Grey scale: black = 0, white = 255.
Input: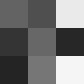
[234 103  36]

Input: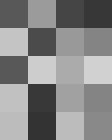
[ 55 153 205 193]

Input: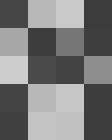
[ 60 118  74  68]

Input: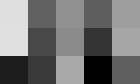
[158  52 169]

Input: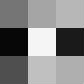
[183 245  79]

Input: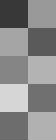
[153 165]

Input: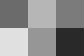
[123 150]

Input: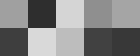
[165  65]
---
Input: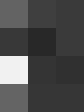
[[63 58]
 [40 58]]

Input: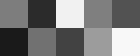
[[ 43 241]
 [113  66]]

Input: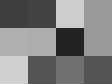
[[ 67 205]
 [173  35]]

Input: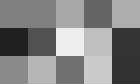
[[128 168]
 [ 82 237]]

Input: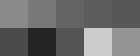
[[120 100]
 [ 37  84]]

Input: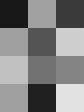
[[161  58]
 [ 84 207]]

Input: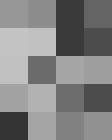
[[141  58]
 [192  58]]

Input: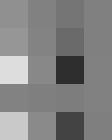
[[129 117]
 [131 106]]

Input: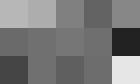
[[173 128]
 [112 118]]
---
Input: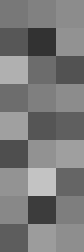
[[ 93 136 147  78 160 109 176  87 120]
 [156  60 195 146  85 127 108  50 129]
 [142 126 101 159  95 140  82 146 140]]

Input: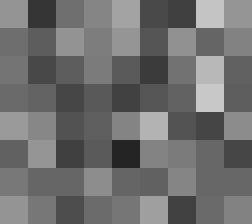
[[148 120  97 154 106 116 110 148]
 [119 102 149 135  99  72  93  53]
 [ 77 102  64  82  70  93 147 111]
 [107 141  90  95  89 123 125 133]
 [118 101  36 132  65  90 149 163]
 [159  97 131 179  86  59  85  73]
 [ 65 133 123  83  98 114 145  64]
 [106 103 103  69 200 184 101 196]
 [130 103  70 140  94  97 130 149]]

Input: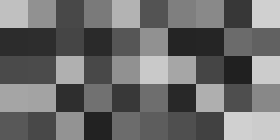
[[ 88 165  74  44 192]
 [ 72 163  75  45 145]
 [147  46 176  69  72]
 [ 34 113  72  42 122]
 [108  56 145  86 179]
 [ 93 110 201 145  83]
 [ 79  40 166  36 127]
 [ 65 175  69  37 137]
 [208  78  32 107  55]
 [204 136 204  97 208]]

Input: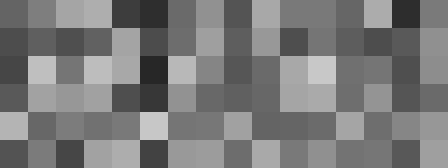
[[ 83 180  89  70  77 100]
 [123 103 162 191  95 126]
 [ 70 124 151 117  79 165]
 [162 113 161 189  97 174]
 [173 121  78 168 164  61]
 [ 66 199  55  39  76  46]
 [153 117 146 184 109 106]
 [156 119 104 133 159 145]
 [109 161  96  86  94  84]
 [169 100 103 106 152 168]
 [121 101 165 168  78 121]
 [144 107 170 200 117 121]
 [115 165 110 112  93 102]
 [118 110 148 117  77 172]
 [ 88 134  85  79  89  45]
 [159 151 106 141 144 122]]

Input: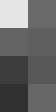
[[ 48  60  99 228]
 [102  87  95 105]]

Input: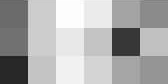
[[ 39 113 107]
 [196 205 204]
 [241 232 252]
 [212 195 235]
 [165  55 164]
 [149 192 138]]

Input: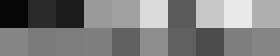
[[134   6]
 [122  42]
 [125  28]
 [126 154]
 [ 97 160]
 [141 218]
 [ 96  90]
 [ 76 199]
 [126 233]
 [133 175]]
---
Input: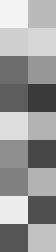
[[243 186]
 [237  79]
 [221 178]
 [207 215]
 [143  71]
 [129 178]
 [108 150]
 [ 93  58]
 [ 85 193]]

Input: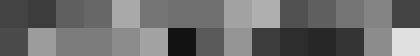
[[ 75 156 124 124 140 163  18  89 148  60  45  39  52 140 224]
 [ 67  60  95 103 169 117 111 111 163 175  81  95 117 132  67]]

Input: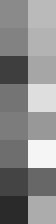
[[138 186]
 [130 179]
 [124 152]
 [116 222]
 [110 245]
 [ 68 103]
 [ 62 166]
 [ 42 172]]

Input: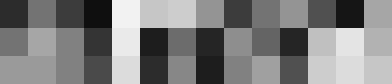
[[154 154 129  74 220  44 135  29 129 160  80 205 220 198]
 [115 166 129  52 234  29 108  37 142 100  37 192 228 178]
 [ 44 115  60  15 242 198 205 148  60 115 148  80  21 166]]

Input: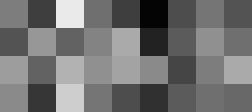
[[157  98 178 144 163 138  69 125 170]
 [138  54 206 117  77  48  91 111 104]
 [125  62 234 111  62   4  77 117  83]
 [ 83 151  98 131 170  34  91 144 111]]

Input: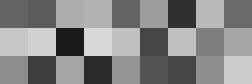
[[198 210  27 216 192  69 192 126 165]
 [141  61 165  42 149  84  69 141 204]
 [ 99  92 173 179  99 157  49 185 105]]

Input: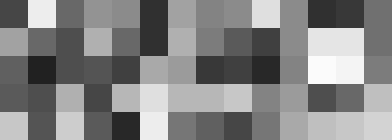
[[199  84 205  90  40 237 118  96  70 118 169 191 199 211]
 [162 104  78 176 104  48 176 124  90  64 139 229 229 112]
 [ 96  33  78  84  64 169 155  56  64  40 131 251 244 124]
 [ 90  78 176  70 183 223 183 183 199 131 155  78 104 191]
 [ 70 237 104 147 139  48 162 131 139 223 139  48  56 112]]

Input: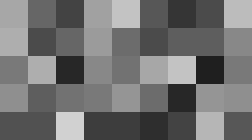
[[174  75 102 155 108  75  94  94 136]
 [167 102  67 161 195  87  53  75 188]
 [143  94 114 121 149 108  39 149 143]
 [121 174  39 136 114 167 195  31 121]
 [ 81  81 209  61  61  46  67 182  87]]

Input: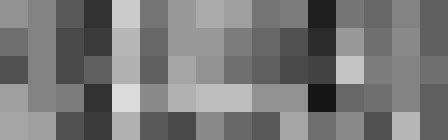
[[165 159  81  58 177  89  73 138 103  89 165 111 138  81 183  95]
 [159 130 124  50 219 138 177 189 189 145 145  22 103 111 130  95]
 [145 130  89  50 203 117 153 171 159 117 124  30 117 103 130  95]
 [111 130  73  58 183 103 153 153 124 103  81  43 153 111 138  95]
 [ 81 130  73  95 177  95 165 145 111  95  73  66 196 124 130 111]]
